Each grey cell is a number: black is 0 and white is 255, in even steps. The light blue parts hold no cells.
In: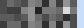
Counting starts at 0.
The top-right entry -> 92
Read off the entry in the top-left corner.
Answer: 76
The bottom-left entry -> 62
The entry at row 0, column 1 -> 107
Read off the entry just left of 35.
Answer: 147
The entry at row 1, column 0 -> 76
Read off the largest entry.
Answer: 218
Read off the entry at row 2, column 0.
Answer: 92
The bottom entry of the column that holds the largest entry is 147
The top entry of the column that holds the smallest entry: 120
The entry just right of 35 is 120
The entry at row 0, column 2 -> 92
